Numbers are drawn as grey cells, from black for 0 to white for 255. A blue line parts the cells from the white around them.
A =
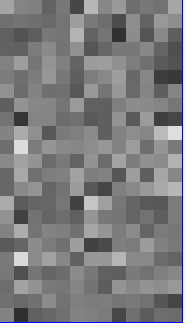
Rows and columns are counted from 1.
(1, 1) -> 164
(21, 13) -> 152
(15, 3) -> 101
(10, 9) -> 131
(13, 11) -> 95
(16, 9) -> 117
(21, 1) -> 109
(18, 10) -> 123
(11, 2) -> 220
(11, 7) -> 141
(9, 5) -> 108
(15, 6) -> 66
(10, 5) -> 121
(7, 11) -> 132
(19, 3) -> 139
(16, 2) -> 65
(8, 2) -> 147
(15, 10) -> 101
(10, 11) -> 134
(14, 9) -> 127
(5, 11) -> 112
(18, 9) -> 126
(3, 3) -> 94
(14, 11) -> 152
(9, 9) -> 147
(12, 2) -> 161
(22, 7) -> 123
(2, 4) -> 106
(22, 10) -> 121
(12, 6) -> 99
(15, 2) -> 91
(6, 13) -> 57
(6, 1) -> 124
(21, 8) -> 93
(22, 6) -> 127
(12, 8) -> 108
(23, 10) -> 112
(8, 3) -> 135
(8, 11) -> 138

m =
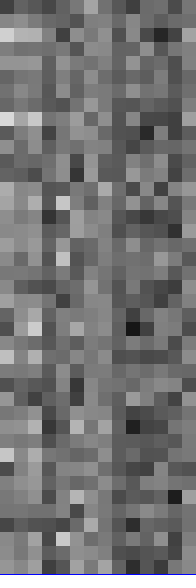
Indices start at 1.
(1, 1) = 65
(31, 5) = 85
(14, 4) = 84
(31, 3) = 178
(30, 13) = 96
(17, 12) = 81
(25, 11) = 107
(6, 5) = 127
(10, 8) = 105
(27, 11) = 108
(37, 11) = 138
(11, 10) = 69
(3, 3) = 177
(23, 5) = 128
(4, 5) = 121
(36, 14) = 159
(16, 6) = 159
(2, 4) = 105
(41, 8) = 164
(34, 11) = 65
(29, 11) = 128
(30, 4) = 73
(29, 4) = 96
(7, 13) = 91
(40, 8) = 128
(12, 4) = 111
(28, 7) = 135
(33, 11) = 82
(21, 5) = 100
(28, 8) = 117
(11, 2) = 107
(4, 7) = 140
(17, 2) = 139
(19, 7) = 103
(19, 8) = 126
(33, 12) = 83
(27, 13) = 106
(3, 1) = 208

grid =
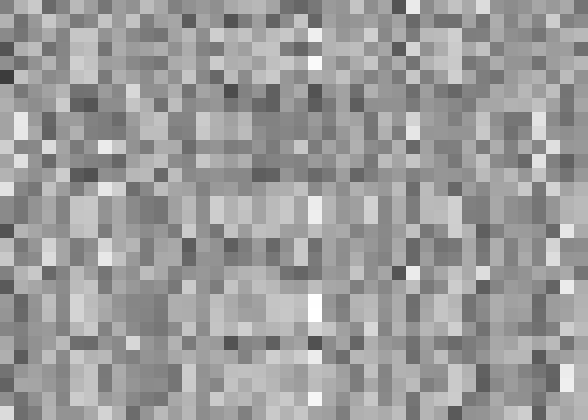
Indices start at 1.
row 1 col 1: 128
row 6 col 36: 116
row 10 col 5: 148
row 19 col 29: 174
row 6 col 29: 122
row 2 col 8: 196
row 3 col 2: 117
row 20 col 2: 179
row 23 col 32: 196
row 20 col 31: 139
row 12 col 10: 160
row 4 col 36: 126
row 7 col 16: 152
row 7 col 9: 136
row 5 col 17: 174
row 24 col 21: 187
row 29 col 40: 155
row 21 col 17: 195
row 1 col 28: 165
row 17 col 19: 191
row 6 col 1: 60
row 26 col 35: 148
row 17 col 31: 119
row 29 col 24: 170
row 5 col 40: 157
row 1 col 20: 164
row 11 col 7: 151
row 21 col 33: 204
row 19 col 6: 123
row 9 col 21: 137
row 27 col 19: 189
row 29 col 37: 145
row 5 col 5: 135
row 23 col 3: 146
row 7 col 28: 152
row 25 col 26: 102
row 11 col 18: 130
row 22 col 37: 161
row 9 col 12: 194

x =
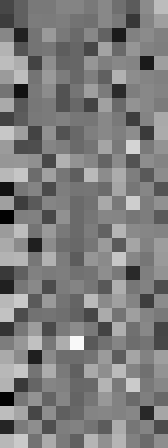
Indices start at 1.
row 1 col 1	71
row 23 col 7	71
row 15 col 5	129
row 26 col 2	139
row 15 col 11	125
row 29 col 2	119
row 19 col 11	118
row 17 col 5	121
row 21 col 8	88
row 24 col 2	119
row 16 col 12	90
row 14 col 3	132
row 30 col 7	132
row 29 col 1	2
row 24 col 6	140
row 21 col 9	175
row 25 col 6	249
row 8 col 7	67
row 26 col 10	165
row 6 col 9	178
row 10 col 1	199
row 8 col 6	104
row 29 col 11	127
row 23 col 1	194
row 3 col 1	135
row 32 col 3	114
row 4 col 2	84
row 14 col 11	134
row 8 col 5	82
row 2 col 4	123
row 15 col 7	114
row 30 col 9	130
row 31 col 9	172
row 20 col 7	116
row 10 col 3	67
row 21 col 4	76
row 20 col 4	123

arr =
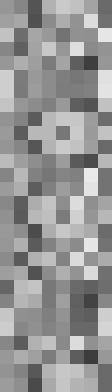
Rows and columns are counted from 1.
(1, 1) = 150
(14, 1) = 155
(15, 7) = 143
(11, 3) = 86
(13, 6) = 128
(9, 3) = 91
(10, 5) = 119
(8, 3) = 140
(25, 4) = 193
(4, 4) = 200
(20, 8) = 112
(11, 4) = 179
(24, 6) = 104
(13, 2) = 184
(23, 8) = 206
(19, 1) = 139
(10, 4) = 184
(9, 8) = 108
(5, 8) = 151
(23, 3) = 142
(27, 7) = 159
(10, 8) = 194
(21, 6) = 106
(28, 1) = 156
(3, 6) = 145
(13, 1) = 132
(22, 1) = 131
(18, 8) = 115
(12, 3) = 142
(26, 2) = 173
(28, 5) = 197
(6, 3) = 153
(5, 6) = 94
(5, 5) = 164
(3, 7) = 144

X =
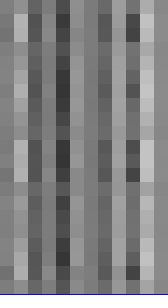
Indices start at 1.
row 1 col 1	127
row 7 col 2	175
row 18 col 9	162
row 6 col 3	88
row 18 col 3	92
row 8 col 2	161
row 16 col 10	113
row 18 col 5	61
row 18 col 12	137
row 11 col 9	158
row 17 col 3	100
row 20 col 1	113
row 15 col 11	183
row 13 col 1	117
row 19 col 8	94
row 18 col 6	150
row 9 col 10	112
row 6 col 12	138
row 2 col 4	133
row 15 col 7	122
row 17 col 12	136
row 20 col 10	67
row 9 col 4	123
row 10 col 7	124
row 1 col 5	76
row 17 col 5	78
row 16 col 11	175
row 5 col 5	67
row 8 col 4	124
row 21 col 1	125
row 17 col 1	127
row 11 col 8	88
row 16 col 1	128
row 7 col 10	83
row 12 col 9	161
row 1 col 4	124
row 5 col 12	137
